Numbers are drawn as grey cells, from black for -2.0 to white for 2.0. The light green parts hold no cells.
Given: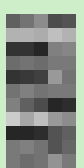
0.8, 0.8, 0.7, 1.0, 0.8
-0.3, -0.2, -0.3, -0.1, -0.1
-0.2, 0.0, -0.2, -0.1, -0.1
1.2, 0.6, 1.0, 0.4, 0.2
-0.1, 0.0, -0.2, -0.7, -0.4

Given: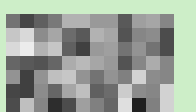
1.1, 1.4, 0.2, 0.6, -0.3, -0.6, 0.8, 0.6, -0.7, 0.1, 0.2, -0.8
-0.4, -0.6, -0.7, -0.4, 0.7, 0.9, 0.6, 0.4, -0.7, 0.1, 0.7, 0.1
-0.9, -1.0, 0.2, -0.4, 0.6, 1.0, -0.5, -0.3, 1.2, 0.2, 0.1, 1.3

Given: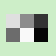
-0.3, 1.9, -1.9

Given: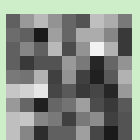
-0.3, -0.5, -1.6, 0.5, -0.4, 0.7, 0.7, 0.1, -1.1
-0.5, -1.1, -0.7, -0.7, 0.4, -0.1, -1.4, -0.4, 0.3
1.1, 1.3, 1.6, -0.9, -0.6, -1.1, -0.9, -1.4, 0.4
1.0, 1.1, 0.1, -0.1, -1.0, -0.1, 0.2, -1.0, -0.7

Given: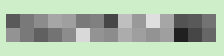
0.3, -0.1, -0.5, -0.2, 0.2, 1.4, 0.3, 0.2, 0.7, 0.5, 0.3, 0.5, -1.5, -0.9, -0.4

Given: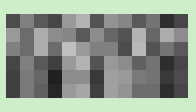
0.4, -0.3, 0.7, 0.2, 0.1, -0.6, 0.2, -0.4, -0.7, 0.8, -0.4, 0.7, 0.2
-0.9, 0.0, -0.6, -1.0, 0.4, 0.8, -0.7, 0.4, 0.2, -0.5, -0.2, -1.3, -0.9
-1.0, -0.1, -0.5, -1.4, 0.4, 0.6, -1.0, 0.5, 0.3, -0.3, -0.3, -1.3, -0.9
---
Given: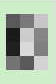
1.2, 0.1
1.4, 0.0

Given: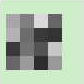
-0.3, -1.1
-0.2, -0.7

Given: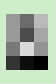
-0.8, 0.6
1.4, 0.3

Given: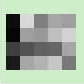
0.5, 0.4
-0.7, -0.5

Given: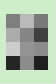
0.1, -1.0
0.3, 0.2

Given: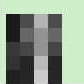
-0.4, 0.3
-0.9, 0.3

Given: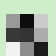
-1.2, 0.7
0.2, -1.6
